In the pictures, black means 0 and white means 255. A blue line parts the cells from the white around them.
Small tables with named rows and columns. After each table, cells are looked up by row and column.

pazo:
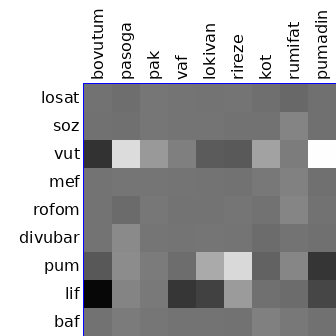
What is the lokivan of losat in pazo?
115
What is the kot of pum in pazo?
98
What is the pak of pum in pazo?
123
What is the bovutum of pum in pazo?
88
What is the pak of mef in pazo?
117
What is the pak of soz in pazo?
118
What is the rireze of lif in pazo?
155
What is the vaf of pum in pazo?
109
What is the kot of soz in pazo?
114
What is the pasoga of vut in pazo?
220
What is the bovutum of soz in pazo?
113
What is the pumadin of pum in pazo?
53
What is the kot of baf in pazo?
128

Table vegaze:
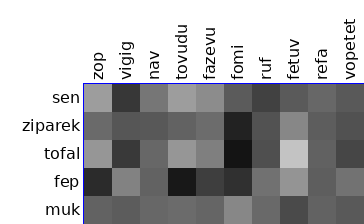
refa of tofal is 97
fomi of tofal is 20
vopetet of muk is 89
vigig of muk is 92
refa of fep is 94
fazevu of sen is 140
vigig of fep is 130
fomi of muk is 135
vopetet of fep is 114
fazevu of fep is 62
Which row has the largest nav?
sen

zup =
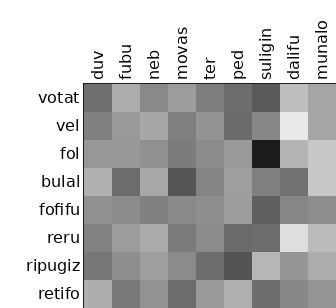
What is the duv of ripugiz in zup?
119
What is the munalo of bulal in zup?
199
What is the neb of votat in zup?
137
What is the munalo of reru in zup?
187
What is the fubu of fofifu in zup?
140
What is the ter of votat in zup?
126
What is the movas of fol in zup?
124
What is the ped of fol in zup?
154
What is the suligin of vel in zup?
135
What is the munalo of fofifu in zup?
142
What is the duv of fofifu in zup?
145
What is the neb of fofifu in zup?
129
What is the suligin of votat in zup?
90
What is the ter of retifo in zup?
154

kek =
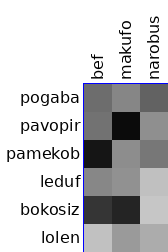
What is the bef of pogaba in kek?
109
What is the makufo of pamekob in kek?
141
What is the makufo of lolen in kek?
154
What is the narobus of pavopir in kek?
143
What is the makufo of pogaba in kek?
134
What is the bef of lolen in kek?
193
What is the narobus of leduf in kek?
192
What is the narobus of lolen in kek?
172
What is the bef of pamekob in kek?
21
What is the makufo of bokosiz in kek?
36
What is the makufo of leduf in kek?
145
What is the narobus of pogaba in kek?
98
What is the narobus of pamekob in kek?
119
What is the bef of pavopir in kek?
114
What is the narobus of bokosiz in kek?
198
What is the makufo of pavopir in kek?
11
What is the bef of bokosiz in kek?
53
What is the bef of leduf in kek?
135

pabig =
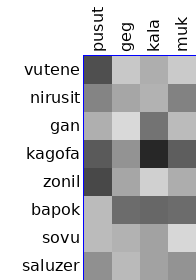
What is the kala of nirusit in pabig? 178
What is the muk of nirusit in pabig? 130
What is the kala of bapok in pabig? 103
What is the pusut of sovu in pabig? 187
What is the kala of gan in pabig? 115
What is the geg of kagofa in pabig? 147
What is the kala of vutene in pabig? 174
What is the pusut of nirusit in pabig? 132
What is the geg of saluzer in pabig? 186

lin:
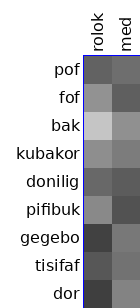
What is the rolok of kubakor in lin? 142
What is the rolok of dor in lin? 63
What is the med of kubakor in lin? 124
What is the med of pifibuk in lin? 82
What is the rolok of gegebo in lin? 65
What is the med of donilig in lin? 92

